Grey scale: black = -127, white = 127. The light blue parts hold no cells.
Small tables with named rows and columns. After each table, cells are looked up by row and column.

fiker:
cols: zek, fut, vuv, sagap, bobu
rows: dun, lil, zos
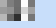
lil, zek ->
26
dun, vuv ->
-18
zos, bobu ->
-9
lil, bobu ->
33
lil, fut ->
18
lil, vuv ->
-20
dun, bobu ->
-7
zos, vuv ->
-80
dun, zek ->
45
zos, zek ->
56
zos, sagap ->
118
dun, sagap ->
124
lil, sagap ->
84
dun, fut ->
-1

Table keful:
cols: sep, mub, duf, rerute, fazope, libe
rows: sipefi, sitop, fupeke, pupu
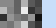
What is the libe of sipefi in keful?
-58
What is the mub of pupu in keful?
-10
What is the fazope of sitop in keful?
-74
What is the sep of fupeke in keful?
-81
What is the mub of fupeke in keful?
21
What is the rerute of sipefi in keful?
50
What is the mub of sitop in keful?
3

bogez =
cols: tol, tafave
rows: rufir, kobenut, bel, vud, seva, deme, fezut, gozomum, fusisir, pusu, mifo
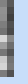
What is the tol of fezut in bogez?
30
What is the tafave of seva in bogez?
-54
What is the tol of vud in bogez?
-1
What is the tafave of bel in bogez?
-64
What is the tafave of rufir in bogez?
-39
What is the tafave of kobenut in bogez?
-54
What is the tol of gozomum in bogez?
-8
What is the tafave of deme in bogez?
8
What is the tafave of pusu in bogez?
-7
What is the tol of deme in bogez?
87
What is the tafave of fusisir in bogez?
-13
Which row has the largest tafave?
deme

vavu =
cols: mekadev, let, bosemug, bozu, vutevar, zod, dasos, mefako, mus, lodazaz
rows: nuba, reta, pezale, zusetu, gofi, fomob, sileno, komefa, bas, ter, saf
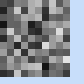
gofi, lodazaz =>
-12
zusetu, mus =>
17
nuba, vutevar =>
46
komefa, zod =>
-1
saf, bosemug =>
68
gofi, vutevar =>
-76

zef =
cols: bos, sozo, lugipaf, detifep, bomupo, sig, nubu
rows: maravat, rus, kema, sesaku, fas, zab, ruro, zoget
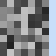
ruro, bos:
-50
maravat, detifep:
-59
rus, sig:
-47
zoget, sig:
-66
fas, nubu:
-81
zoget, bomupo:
9
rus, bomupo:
54
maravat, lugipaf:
-46
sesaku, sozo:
16
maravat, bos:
-33
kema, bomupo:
-69
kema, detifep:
61
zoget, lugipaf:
-1
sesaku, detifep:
60
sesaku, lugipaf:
-49
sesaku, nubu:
22
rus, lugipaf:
-52
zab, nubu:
36
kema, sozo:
42
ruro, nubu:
-22
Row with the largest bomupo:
ruro

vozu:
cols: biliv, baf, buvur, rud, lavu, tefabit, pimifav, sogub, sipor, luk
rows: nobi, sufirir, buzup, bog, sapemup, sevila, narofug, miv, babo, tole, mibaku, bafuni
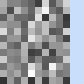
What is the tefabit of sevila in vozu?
56
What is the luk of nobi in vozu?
82
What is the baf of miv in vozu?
12
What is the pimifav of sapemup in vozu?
65
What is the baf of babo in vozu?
2
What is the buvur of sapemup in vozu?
62
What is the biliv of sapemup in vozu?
90
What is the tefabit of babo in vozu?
7
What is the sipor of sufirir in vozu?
-36
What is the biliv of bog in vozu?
31
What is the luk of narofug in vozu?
48
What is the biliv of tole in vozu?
-12
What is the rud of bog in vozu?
-33
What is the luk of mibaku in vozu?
1

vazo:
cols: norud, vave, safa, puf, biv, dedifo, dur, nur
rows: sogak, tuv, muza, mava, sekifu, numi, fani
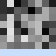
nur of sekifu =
-23
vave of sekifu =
98
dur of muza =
43
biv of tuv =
-123
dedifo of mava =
60
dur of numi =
45
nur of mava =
-58
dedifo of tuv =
-44
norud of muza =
-55
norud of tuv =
-79
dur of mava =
-66
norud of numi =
14
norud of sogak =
-78
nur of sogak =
-99
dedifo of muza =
46
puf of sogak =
-69
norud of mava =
52
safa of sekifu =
-52

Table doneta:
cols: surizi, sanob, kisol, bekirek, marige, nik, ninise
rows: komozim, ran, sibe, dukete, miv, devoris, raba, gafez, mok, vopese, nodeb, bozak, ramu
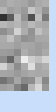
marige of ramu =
55
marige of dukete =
57
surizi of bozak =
-12
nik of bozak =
62
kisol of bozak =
38
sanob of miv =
31

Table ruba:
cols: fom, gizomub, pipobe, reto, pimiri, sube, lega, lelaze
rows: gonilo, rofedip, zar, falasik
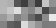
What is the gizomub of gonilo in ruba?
48
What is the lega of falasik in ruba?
-4
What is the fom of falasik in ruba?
3
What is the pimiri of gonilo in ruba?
-12
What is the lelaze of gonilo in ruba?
17
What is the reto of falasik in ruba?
91
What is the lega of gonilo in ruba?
69
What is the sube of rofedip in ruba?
45
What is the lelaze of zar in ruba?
105
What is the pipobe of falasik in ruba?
-41
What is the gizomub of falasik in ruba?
-31
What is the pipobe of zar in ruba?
1
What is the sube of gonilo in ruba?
-66
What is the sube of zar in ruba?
-52
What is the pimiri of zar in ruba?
-22
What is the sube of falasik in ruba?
20
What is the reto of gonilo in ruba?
-65
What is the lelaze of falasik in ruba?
-1
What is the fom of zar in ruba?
26
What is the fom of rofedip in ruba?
55
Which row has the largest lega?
gonilo

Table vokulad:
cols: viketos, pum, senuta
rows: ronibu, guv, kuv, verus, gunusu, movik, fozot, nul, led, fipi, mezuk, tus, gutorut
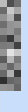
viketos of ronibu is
60
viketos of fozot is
-5
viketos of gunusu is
12
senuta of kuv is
-49
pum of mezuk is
48
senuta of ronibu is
-14
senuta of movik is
14
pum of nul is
98
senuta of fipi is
14

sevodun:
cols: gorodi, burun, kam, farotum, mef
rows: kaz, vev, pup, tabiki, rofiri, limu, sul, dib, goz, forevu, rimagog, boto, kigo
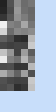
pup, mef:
-22
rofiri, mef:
11
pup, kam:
17
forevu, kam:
-75
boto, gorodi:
-46
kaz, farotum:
-19
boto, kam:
-62
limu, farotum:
-85
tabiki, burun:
2
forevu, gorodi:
-52
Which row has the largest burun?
dib

